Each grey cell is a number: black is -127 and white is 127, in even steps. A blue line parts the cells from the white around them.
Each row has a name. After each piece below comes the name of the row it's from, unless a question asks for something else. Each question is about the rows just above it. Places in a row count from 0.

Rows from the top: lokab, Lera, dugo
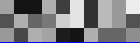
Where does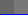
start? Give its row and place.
Lera, 2
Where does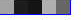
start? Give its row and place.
dugo, 3
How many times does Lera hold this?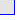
1
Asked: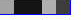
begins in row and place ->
lokab, 0
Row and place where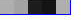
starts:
dugo, 2
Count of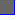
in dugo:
2

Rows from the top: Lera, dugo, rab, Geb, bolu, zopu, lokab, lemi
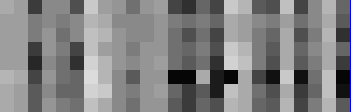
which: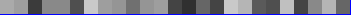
Lera
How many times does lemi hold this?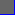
2
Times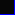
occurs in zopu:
4
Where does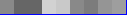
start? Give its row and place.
lokab, 3
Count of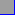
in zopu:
0
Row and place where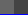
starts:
Lera, 14

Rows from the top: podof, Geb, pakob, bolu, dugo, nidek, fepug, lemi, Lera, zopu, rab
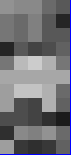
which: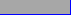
nidek
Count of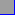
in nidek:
0

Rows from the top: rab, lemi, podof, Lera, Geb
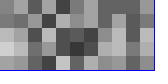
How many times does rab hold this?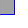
3
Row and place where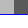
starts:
podof, 8
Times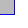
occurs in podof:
4

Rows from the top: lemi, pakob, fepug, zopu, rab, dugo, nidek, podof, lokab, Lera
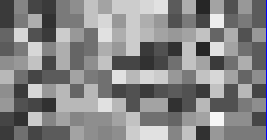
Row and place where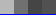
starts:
nidek, 6
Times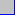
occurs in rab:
3
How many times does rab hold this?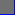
2
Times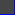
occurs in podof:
1
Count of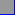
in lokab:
1
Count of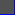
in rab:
0
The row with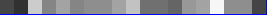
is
lokab

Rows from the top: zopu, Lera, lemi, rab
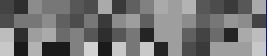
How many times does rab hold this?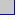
4
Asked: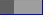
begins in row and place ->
Lera, 10
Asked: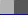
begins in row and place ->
zopu, 13
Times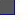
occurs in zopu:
3
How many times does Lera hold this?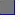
4
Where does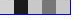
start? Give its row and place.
rab, 6
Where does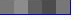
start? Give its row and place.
Lera, 2

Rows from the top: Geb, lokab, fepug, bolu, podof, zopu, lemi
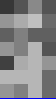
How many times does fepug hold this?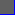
3
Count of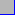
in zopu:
3
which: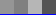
bolu

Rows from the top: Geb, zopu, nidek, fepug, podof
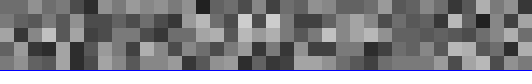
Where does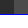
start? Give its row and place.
podof, 5
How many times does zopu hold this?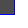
7
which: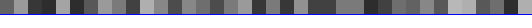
fepug
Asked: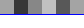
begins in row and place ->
nidek, 0

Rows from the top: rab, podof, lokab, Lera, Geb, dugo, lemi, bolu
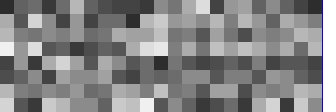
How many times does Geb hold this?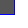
5
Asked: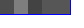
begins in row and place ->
Geb, 17
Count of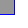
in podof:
4
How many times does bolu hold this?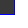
4
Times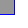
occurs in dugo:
1
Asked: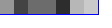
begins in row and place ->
podof, 5

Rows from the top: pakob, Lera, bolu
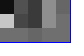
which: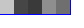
Lera
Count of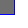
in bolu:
4
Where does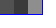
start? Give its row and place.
pakob, 1
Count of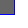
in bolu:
1
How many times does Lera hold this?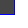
1

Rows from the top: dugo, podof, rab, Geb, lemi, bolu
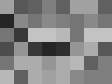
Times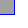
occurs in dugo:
3
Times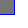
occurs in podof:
3
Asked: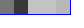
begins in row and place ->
rab, 0
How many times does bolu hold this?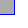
2
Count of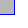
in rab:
1

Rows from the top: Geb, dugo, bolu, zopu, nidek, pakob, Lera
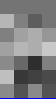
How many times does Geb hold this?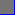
4
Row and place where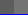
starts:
dugo, 2
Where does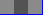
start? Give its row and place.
Lera, 0
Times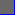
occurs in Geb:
0
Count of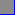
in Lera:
2
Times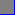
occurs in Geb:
0

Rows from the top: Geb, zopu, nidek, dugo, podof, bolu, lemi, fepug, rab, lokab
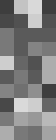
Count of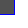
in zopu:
2
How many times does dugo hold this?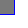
2
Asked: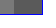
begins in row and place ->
nidek, 0

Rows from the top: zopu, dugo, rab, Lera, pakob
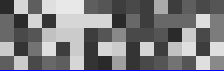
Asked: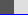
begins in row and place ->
pakob, 13
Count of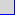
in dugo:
5

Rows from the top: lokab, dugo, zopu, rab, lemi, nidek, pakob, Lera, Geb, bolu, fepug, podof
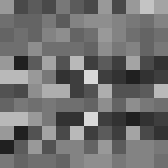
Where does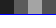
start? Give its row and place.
lemi, 1
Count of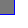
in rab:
2
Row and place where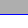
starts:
pakob, 3
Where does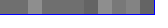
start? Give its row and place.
rab, 0

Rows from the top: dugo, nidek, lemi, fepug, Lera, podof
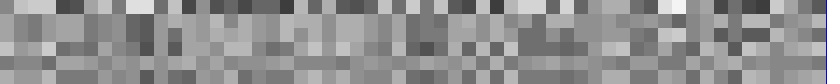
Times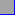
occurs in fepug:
9
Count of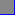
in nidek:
8
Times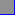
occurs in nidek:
8
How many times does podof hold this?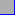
10
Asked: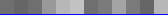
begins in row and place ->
fepug, 39
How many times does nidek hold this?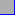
11

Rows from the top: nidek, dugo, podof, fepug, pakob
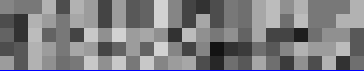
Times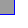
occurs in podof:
1
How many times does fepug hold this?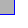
2
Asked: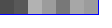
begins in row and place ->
fepug, 0
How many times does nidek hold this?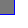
6
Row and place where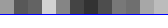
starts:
nidek, 8
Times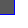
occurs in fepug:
3

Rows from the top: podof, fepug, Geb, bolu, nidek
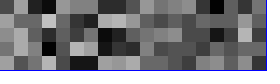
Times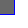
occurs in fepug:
4
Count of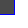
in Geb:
2
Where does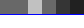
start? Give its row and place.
fepug, 1

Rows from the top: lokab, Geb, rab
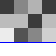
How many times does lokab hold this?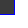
2
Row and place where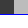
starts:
Geb, 2
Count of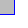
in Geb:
3

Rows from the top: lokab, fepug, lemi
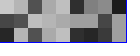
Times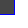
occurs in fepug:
2
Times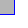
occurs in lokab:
1
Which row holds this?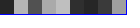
lemi
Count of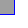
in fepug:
3

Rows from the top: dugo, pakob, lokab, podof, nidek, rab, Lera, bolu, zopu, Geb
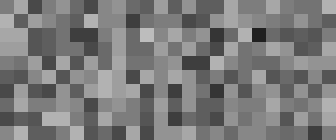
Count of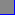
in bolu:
4
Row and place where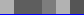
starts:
Geb, 1
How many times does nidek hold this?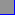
3

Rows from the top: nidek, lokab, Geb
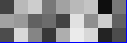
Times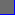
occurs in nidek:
0
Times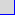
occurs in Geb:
2

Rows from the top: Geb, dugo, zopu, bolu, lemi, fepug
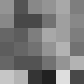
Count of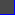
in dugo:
2
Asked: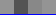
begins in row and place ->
Geb, 0

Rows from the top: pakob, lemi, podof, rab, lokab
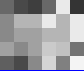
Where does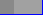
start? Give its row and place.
podof, 0
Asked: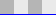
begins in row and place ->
lemi, 2
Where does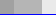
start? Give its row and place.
podof, 2
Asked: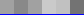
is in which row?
rab
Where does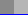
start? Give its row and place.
lemi, 0
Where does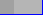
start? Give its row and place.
podof, 2

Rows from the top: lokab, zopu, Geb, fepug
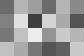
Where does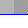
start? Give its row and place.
lokab, 1
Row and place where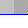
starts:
fepug, 0
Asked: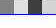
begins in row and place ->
zopu, 0
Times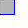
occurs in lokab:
2
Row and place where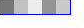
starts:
Geb, 0

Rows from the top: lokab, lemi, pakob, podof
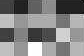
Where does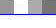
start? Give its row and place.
podof, 1
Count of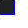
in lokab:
3

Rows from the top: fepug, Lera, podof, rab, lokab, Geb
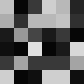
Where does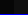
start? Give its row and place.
Geb, 1
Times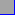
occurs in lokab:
2
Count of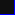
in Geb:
2
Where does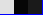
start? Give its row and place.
rab, 2
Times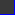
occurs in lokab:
4
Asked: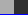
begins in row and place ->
Lera, 0
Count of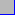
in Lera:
2

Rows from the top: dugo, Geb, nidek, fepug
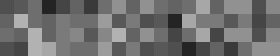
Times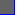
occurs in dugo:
4
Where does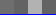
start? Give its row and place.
nidek, 0
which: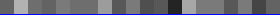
Geb
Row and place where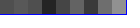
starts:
fepug, 10
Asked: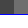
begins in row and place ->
nidek, 12
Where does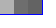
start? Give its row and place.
Geb, 1
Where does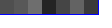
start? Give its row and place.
dugo, 0

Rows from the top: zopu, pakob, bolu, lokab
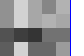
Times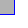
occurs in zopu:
1
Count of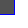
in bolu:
1
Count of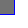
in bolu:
2
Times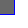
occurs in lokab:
2
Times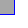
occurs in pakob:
2

